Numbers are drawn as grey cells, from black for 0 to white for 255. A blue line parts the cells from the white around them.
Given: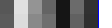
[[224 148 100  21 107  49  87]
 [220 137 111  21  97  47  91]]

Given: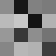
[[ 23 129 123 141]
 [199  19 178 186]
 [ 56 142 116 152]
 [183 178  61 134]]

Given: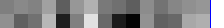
[[137 130 161  94 151 177 121 112  94 140 115 134 144 150 127]
 [ 96 113 183  30 128 225 105  27   4 146  97 104 168 175 144]]

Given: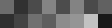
[[ 49  75 132  76 131  74  97 108]
 [ 67 112  94 140 149 194  25  47]]

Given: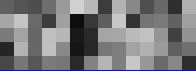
[[ 84  78 110 154 209 185  60 179 136  79 104  46 176  96]
 [197 106  61 160  13  56  94 199  51 117 123  97 160 166]
 [163 102 191 183  25  41 165 167 187 194 149  65 147 123]
 [178 103 192 137  21  39 118 126 163 177 155  96 112  37]
 [119  86 123 118  41 130 180 127 199 150 105 135  45  71]]

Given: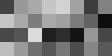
[[153 169 198 211 162  61 129  67]
 [169 125 169 160 124  98  13 197]
 [ 84 219  32  45  20 150  70  72]
 [155 112  87 119  76 134  89 189]]

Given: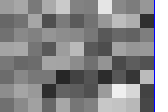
[[167 121 171 202 130 127 229 136 124 151 156]
 [114 166  79 123  90 114 151 189 174  47 103]
 [137 129 149 141 137 120  88 104  98 126 113]
 [168 117  88 157 186  89  77 163 150 153 164]
 [104 108 165 164 140 112 148  74  93  82 120]
 [136 120 120  38  66  84  44  87  54 187 108]
 [165 153  45  99  93  80 155 239 215  66 141]
 [138 161 103 167 118 129 199 195 184  71 112]]

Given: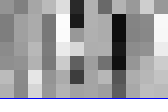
[[128 166 186 221  41 177 105 179 153 206 152 148]
 [160 171 120 252  26 177 172  13 132 137 248 126]
 [160 171 120 251 152 176 172  13 131 136 247 126]
 [156 184 124 234 216 174 175  25 140 145 236 139]
 [146 178 121 203  96 158 113  16 150 179 204 143]
 [138 230 148 171  61 164 183  85 173 183 195 187]
 [137 214 152 179 162 165 158  93 168 189 186 176]]

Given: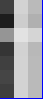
[[211 186  64]
 [205 176  29]
 [226 213 149]
 [210 184  53]
 [211 186  64]
 [211 186  69]
 [211 186  62]]
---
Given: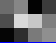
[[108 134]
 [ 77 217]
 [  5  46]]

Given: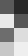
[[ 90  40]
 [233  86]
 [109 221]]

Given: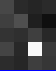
[[71 42]
 [63 79]
 [51 47]]

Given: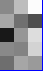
[[137 189]
 [167 112]
 [ 24 150]]

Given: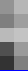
[[147 182]
 [127 158]
 [186 195]]

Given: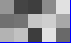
[[150  68]
 [112 116]
 [179 193]]
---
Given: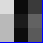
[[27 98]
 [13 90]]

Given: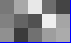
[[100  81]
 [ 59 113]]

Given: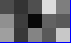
[[ 61   8]
 [ 56 132]]

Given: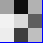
[[218  94]
 [ 62 191]]

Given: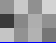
[[136 174]
 [146 178]]

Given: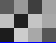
[[ 31 197]
 [205 168]]

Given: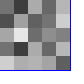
[[161  97]
 [231 109]]

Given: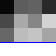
[[169 134]
 [188 196]]
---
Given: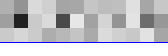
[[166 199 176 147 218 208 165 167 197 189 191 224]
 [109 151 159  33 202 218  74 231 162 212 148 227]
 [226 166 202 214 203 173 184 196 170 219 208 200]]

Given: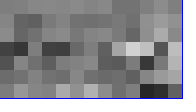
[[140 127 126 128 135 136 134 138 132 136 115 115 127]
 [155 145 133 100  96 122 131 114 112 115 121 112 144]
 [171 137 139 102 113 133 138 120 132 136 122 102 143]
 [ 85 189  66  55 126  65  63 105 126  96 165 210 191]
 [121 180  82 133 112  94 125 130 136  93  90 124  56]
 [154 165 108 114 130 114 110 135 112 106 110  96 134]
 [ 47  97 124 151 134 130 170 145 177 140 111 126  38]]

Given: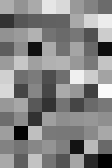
[[130 107 174 147 170 230 217 153]
 [213 236  51  86  94  97  98 169]
 [ 81 205 146 155 178 115 106 119]
 [104  14  93 141  16 170 113 165]
 [121 196 155 199 160 177 180 152]
 [204 163 208 111 123  78 111 240]
 [ 65 250 216  69 134  70 170 151]
 [106 120 152 167  88  50 116  69]
 [151 143 109 140  49 159 142 147]
 [138 168 158   2 191 121 120 119]
 [186 105 130 116 135 148 127  19]
 [ 40   2 169  94 195 116  83 165]]

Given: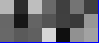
[[116  63 183  44 190 105  63]
 [ 57 151 103  22 100  84  64]
 [145 162 104  90  96 214  15]]

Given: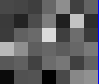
[[ 64  99  72  69  62 103 142]
 [195  45  58  35  76 126  31]
 [109  58  59  97 106 219  63]
 [103 121 185 143  94 103  92]
 [ 64  98  88  96  65 108 119]
 [136 145  11  81  83   2  73]]

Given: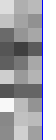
[[175 186 221]
 [163 145 194]
 [149 167 106]
 [ 63  91  85]
 [118 168  95]
 [154 180 206]
 [101 101  84]
 [187 147 248]
 [193 187 136]
 [208 160 139]]
